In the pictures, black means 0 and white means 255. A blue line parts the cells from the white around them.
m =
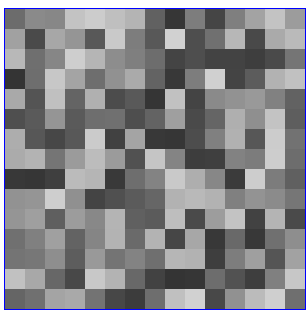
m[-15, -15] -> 108
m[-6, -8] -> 102
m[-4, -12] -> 99
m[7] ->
[171, 179, 117, 155, 188, 155, 81, 197, 132, 61, 63, 130, 124, 205, 109]
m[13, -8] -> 66
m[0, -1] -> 156
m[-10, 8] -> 159
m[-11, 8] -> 193
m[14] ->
[101, 112, 164, 169, 115, 71, 60, 110, 192, 209, 72, 145, 187, 207, 111]
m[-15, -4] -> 127
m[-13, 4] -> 181
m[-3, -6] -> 178
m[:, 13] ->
[195, 170, 74, 178, 129, 195, 204, 205, 124, 139, 180, 112, 85, 128, 207]
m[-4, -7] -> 70
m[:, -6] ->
[125, 78, 78, 125, 68, 74, 77, 61, 174, 185, 74, 167, 178, 54, 209]
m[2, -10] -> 141
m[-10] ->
[79, 90, 149, 90, 110, 112, 78, 99, 159, 74, 101, 175, 143, 195, 94]
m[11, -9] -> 106
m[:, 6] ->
[180, 125, 127, 170, 89, 78, 164, 81, 110, 91, 96, 106, 131, 104, 60]
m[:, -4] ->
[127, 183, 67, 68, 146, 175, 177, 130, 59, 128, 195, 105, 125, 82, 145]
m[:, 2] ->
[135, 167, 134, 199, 192, 149, 71, 117, 63, 206, 95, 160, 142, 103, 164]
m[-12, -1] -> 193
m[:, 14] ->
[156, 186, 117, 193, 98, 94, 114, 109, 96, 118, 74, 142, 162, 199, 111]
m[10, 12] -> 66
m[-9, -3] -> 87
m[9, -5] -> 178
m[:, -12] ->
[195, 149, 206, 164, 100, 90, 88, 155, 187, 144, 156, 99, 93, 72, 169]
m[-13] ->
[184, 111, 134, 206, 181, 141, 127, 109, 68, 78, 67, 67, 62, 74, 117]
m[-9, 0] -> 173

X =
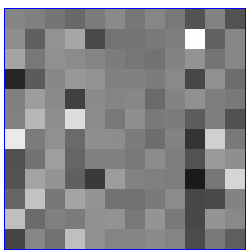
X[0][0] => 133
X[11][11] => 94
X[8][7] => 127
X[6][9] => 51
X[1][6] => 116
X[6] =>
[234, 124, 144, 106, 143, 141, 124, 110, 130, 51, 208, 121]
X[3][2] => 136
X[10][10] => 148
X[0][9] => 83
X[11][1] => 135
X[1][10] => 97
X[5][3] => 221
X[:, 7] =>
[134, 121, 114, 124, 106, 121, 110, 140, 127, 122, 148, 138]
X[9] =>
[102, 194, 119, 164, 148, 114, 113, 122, 139, 71, 74, 131]
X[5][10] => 126
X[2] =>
[164, 120, 144, 139, 133, 124, 118, 114, 131, 147, 116, 135]
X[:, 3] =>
[105, 167, 139, 152, 64, 221, 106, 101, 96, 164, 123, 191]
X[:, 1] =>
[128, 96, 120, 91, 157, 183, 124, 114, 163, 194, 107, 135]
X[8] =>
[83, 163, 148, 96, 58, 156, 130, 127, 125, 26, 119, 213]
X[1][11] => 135
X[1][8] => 126
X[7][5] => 129
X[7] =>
[80, 114, 158, 101, 128, 129, 121, 140, 126, 83, 155, 143]
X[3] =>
[38, 91, 136, 152, 147, 129, 129, 124, 137, 71, 144, 109]
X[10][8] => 121
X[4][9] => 144
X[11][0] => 69
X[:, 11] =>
[82, 135, 135, 109, 121, 81, 121, 143, 213, 131, 137, 94]

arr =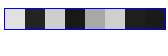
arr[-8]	225
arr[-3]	207
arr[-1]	26

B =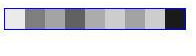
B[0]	235
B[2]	164
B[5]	205

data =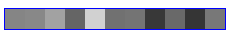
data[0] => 133
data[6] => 116
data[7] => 56
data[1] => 136
